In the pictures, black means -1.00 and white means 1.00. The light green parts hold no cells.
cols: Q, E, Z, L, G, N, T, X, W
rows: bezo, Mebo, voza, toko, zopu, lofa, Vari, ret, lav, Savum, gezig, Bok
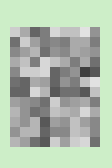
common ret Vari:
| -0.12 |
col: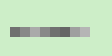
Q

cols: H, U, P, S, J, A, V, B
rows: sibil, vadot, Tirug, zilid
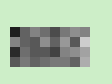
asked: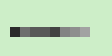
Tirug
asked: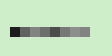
sibil
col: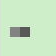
P
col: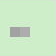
B

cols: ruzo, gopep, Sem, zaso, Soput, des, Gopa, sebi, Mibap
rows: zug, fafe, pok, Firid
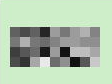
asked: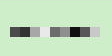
Firid
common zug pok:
| 0.22 |
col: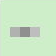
sebi
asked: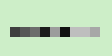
pok
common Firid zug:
| -0.41 |
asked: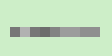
fafe
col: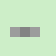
Soput

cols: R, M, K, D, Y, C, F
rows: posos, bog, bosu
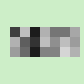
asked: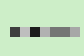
posos
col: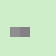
Y
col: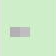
D
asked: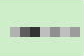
bog
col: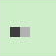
R

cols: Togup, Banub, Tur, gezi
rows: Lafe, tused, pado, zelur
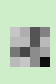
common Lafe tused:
| -0.34 |
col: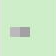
gezi
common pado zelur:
| 0.10 |
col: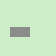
Tur
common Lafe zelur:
| 0.55 |

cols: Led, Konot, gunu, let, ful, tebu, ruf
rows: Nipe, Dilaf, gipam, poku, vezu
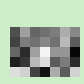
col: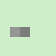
tebu
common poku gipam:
| -0.66 |
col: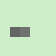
gunu
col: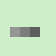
tebu

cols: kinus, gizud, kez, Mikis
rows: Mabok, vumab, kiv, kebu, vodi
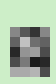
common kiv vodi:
| -0.40 |
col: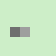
kez
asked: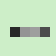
kiv
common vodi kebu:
| -0.40 |
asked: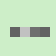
vumab
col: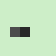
Mikis

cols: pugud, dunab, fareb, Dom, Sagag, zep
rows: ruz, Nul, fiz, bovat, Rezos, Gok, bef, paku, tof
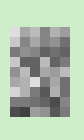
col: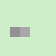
pugud
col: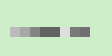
fareb
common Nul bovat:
| 0.57 |
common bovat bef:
| -0.04 |
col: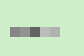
dunab

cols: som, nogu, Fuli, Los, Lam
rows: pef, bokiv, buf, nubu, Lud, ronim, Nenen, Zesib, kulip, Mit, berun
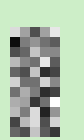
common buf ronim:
| 0.07 |
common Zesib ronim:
| -0.11 |
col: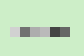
som
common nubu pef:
| 0.81 |
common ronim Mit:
| 0.64 |

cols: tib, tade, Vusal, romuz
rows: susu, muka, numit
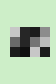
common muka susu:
| -0.70 |
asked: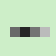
muka
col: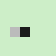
romuz
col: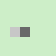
tib
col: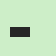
tade
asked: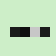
numit

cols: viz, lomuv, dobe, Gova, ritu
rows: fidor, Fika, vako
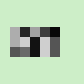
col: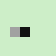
dobe
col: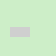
Gova
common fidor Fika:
| 0.36 |
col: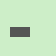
ritu
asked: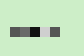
vako

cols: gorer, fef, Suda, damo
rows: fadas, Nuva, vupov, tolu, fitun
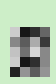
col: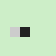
gorer
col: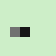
fef
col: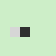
Suda
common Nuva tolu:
| 0.07 |
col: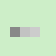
gorer
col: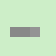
damo

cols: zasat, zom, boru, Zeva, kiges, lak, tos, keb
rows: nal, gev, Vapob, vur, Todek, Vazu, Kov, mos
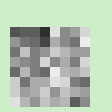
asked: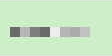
Todek
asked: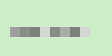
vur

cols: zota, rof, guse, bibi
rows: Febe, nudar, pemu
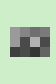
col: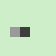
zota
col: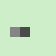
rof
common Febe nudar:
| 0.21 |
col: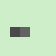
bibi
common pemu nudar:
| -0.42 |
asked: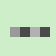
nudar

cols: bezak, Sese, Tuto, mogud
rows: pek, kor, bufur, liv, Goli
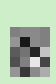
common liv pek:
| 0.00 |
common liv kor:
| 0.00 |
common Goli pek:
| 0.08 |
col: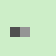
bezak
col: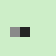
Tuto
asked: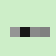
kor
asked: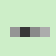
Goli

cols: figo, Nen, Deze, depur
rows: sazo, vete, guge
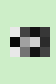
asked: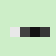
sazo
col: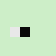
figo
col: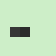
depur

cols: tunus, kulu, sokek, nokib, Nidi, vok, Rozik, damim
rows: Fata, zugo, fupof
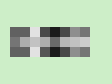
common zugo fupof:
| -0.08 |
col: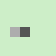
nokib

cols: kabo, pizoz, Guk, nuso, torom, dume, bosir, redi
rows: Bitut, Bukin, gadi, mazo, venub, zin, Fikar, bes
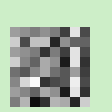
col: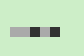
nuso
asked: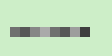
venub
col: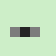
torom

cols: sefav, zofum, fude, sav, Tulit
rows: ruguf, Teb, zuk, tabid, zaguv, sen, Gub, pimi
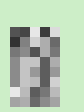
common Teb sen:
| 0.64 |
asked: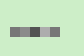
zuk
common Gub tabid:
| -0.27 |

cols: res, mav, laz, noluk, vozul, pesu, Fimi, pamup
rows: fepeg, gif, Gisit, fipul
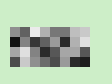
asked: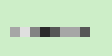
Gisit
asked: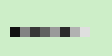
gif
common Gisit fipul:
| -0.67 |
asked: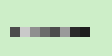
fipul
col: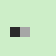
pesu
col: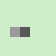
vozul
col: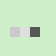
pamup

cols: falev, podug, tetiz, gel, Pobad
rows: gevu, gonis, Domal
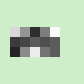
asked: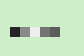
Domal
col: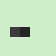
falev
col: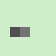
gel

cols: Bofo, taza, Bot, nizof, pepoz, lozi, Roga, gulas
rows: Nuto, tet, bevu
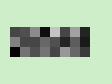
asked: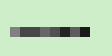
tet
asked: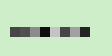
Nuto

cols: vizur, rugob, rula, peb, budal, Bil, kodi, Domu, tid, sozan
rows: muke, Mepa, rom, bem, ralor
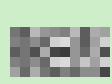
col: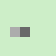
peb
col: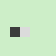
Bil
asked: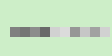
bem
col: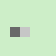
Domu
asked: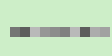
muke

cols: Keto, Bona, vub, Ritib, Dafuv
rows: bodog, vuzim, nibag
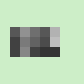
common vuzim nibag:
| -0.49 |
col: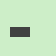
Keto
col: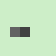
vub
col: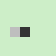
Dafuv

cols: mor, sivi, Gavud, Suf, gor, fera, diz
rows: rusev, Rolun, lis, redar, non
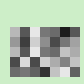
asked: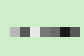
rusev
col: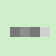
Suf
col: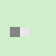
fera

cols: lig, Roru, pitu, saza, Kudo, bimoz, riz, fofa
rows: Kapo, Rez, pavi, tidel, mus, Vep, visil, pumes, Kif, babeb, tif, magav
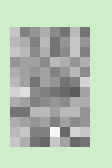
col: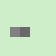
saza
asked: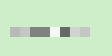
tif
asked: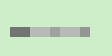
Kif
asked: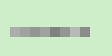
mus

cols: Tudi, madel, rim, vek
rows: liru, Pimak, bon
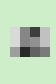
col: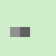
rim
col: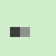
rim

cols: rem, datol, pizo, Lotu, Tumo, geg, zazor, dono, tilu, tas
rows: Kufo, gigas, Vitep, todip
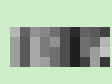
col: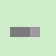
Lotu
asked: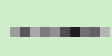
gigas
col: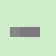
Lotu
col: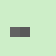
datol
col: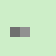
Tumo

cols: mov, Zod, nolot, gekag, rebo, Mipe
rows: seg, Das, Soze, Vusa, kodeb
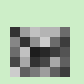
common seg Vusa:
| -0.61 |
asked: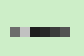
Soze
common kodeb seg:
| 0.23 |

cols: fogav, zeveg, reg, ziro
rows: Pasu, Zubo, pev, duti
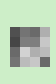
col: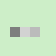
zeveg
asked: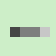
Zubo
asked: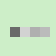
pev
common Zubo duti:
| 0.56 |
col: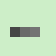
fogav
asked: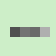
Pasu
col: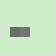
fogav

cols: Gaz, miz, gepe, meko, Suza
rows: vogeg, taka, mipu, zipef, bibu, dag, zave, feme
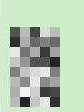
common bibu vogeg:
| 0.70 |
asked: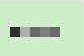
taka
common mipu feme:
| 0.80 |
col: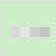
gepe
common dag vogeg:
| 0.46 |
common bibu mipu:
| 0.80 |

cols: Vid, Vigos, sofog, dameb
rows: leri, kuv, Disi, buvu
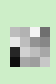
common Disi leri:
| 0.48 |
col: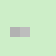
Vigos
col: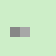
dameb
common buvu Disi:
| 0.31 |
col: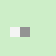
sofog
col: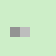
sofog

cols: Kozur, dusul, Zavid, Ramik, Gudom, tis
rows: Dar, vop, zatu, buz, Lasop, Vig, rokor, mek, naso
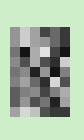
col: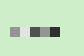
Ramik
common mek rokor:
| -0.27 |

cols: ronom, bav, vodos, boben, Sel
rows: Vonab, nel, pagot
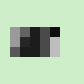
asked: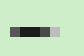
pagot
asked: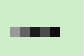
Vonab

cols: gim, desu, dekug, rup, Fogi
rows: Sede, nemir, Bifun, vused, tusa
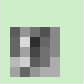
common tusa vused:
| 0.36 |
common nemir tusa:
| -0.20 |
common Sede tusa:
| 0.17 |
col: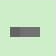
rup
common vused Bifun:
| -0.11 |
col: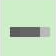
gim
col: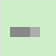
Fogi

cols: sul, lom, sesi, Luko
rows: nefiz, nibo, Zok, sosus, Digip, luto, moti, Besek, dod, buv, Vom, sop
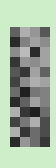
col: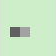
Luko
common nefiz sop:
| 0.18 |
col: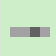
Luko
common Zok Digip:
| 0.27 |
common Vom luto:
| 0.37 |

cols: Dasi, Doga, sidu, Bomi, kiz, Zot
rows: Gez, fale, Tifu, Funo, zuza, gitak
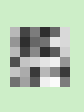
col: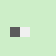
kiz
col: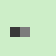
Zot
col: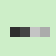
Doga

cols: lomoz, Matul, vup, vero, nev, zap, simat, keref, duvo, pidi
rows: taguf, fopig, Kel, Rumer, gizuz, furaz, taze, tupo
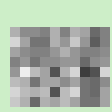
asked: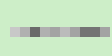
tupo
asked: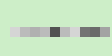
taze

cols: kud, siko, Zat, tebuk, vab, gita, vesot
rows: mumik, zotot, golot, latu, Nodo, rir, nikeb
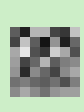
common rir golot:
| -0.37 |
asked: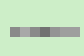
nikeb
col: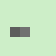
tebuk
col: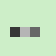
tebuk

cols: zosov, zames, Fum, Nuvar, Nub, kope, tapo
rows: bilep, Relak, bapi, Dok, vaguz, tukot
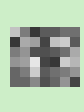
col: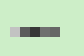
Nub
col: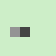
tapo
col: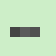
Nuvar
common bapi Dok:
| 0.16 |
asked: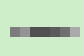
bapi
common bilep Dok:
| -0.57 |

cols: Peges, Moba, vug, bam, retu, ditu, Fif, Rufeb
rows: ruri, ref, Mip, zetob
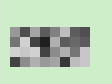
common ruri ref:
| -0.28 |
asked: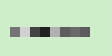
ref
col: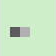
ditu

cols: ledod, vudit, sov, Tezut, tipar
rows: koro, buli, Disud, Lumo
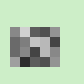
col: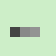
tipar
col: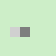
vudit
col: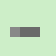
ledod
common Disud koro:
| 0.07 |
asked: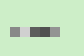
koro
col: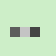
sov
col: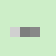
vudit

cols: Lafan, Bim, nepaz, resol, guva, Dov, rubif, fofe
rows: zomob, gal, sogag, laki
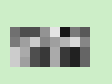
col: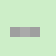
Bim
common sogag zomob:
| -0.39 |

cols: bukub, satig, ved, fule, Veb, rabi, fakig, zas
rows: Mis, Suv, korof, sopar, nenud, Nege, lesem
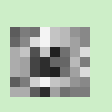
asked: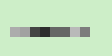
sopar
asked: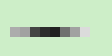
nenud
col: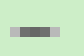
rabi

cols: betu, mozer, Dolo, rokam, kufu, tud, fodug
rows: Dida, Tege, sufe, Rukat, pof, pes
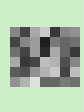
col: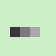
kufu
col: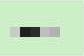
rokam
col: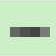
tud
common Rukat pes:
| 0.40 |
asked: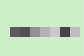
pof
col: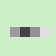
Dolo
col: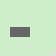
tud

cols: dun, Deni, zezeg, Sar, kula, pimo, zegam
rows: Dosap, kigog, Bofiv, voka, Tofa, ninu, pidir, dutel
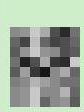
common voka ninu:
| -0.11 |
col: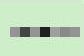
Deni
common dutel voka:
| 0.58 |
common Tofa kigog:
| -0.20 |
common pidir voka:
| 0.58 |
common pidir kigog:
| -0.20 |

